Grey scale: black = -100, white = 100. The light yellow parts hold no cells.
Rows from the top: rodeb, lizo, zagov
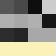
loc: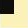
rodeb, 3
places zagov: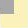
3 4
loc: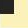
zagov, 2
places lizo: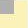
1 3
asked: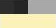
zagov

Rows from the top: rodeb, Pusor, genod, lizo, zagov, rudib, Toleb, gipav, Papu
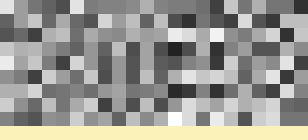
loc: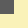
zagov, 12
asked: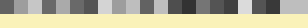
Pusor
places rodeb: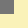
3 18 20 21
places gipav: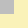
4 11 15 19
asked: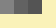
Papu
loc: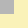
lizo, 3

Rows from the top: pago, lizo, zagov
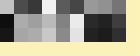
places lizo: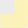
6
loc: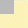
lizo, 4
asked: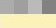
lizo
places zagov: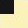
1
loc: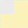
lizo, 6
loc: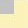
pago, 1

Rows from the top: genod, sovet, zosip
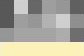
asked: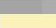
zosip
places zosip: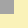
2 3 4
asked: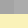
zosip
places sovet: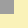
2
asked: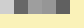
genod
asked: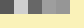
genod
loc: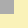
zosip, 5

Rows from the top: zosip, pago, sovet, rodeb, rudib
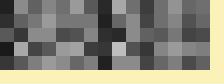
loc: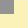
zosip, 13
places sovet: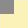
3 4 10
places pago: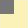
3 5 6 7
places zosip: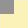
13

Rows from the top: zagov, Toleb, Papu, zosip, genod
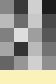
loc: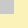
Toleb, 3
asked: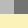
zosip
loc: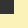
zosip, 2
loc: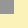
genod, 2

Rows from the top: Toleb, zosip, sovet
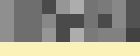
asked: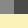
zosip
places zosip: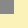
4 9

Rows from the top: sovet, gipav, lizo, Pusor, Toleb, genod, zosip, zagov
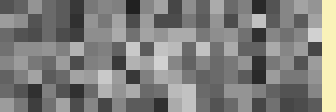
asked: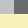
zosip
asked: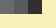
gipav

